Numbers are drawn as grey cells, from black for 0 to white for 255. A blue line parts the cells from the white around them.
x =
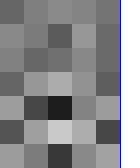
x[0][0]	102
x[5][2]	201
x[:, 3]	[132, 150, 135, 145, 131, 173, 137]
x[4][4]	156
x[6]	[156, 124, 55, 137, 162]
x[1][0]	137
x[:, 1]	[127, 123, 103, 150, 71, 159, 124]
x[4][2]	29
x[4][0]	157
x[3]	[100, 150, 172, 145, 94]

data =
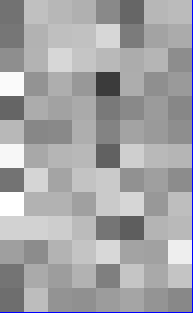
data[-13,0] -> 114
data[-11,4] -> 185
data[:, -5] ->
[176, 193, 197, 152, 170, 174, 184, 195, 160, 187, 196, 178, 144]
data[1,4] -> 215
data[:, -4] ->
[137, 215, 185, 59, 121, 131, 97, 202, 202, 117, 216, 127, 156]
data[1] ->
[118, 178, 191, 193, 215, 123, 163, 171]
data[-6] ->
[115, 213, 164, 195, 202, 145, 159, 140]
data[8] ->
[255, 178, 178, 160, 202, 214, 152, 190]
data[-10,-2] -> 143
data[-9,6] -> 155
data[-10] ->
[250, 147, 174, 152, 59, 173, 143, 154]
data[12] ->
[110, 189, 147, 144, 156, 165, 148, 136]
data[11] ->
[116, 170, 157, 178, 127, 197, 169, 196]
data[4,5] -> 137
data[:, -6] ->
[183, 191, 215, 174, 162, 137, 181, 164, 178, 205, 179, 157, 147]
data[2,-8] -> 142
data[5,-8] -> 184
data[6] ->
[247, 168, 181, 184, 97, 207, 185, 181]
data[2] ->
[142, 179, 215, 197, 185, 172, 181, 141]

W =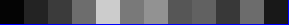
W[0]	4
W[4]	204
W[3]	109
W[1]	35

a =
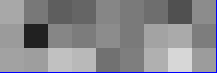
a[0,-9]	168
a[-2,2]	134
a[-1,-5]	113
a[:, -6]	[101, 124, 185]
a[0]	[168, 120, 94, 101, 134, 122, 110, 80, 140]
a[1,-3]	163
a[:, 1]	[120, 33, 158]
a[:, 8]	[140, 125, 156]

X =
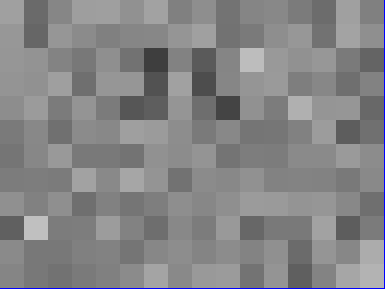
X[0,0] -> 160
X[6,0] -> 117
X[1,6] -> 135
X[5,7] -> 141
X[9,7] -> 136
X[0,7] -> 128
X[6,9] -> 116
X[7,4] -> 137
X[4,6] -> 94
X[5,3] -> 139
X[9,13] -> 162
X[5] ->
[122, 136, 112, 139, 136, 159, 155, 141, 122, 136, 117, 118, 129, 156, 93, 112]
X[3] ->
[148, 145, 159, 111, 150, 150, 82, 161, 77, 134, 149, 154, 126, 135, 111, 130]
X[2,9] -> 133
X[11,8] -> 153
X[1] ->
[151, 102, 150, 139, 128, 134, 135, 149, 160, 114, 122, 142, 151, 114, 163, 143]
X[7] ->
[124, 125, 123, 162, 137, 166, 148, 114, 139, 136, 145, 130, 131, 130, 121, 137]
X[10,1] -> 120
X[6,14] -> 154
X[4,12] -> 176
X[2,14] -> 122
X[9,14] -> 93
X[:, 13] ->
[108, 114, 151, 135, 149, 156, 138, 130, 150, 162, 149, 131]
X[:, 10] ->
[133, 122, 189, 149, 145, 117, 125, 145, 155, 103, 131, 115]
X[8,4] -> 129
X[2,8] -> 90
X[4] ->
[141, 155, 123, 148, 123, 86, 94, 149, 110, 68, 145, 124, 176, 149, 150, 104]
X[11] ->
[133, 120, 114, 122, 128, 139, 164, 137, 153, 155, 115, 148, 95, 131, 166, 179]
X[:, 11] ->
[136, 142, 153, 154, 124, 118, 124, 130, 154, 121, 144, 148]
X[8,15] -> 111
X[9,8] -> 124
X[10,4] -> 130
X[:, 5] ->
[145, 134, 114, 150, 86, 159, 115, 166, 117, 130, 117, 139]
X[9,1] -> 192

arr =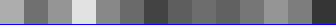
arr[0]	173
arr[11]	149
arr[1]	111
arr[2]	149
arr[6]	67

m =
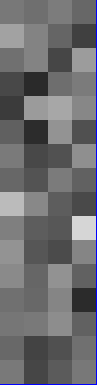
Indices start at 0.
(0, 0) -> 120
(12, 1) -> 104
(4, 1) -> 155
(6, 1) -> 72
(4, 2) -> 167
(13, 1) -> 121
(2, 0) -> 112
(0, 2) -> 124
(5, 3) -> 80
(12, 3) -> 43
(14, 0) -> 104
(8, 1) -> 136
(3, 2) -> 110
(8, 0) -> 187
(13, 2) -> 141
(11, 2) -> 146
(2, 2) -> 70
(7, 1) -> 83
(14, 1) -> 67

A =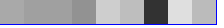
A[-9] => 169
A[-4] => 190
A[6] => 50

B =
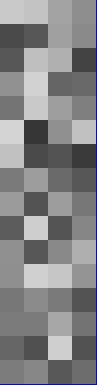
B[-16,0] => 201
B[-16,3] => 142
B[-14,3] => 67
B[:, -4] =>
[201, 74, 87, 145, 116, 212, 193, 122, 155, 92, 144, 143, 119, 123, 102, 124]
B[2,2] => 176
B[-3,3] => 115
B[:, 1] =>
[195, 87, 191, 210, 201, 54, 74, 157, 83, 206, 87, 208, 139, 123, 80, 135]
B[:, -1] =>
[142, 138, 67, 105, 127, 193, 58, 87, 119, 134, 175, 148, 83, 115, 82, 109]
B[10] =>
[144, 87, 137, 175]
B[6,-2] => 83
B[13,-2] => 167
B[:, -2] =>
[163, 160, 176, 101, 158, 144, 83, 106, 157, 84, 137, 198, 122, 167, 207, 88]

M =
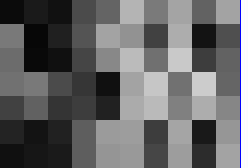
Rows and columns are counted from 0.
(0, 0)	11
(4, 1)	97
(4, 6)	186
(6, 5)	153
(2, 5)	187
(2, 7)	201
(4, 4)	33
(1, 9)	79
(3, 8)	204
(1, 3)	84
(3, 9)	101
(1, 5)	146
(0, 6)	122
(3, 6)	198
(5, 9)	150
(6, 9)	163
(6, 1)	22
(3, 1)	121
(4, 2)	52
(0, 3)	75
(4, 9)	134

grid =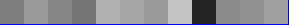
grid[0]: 127
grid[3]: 117
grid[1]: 155
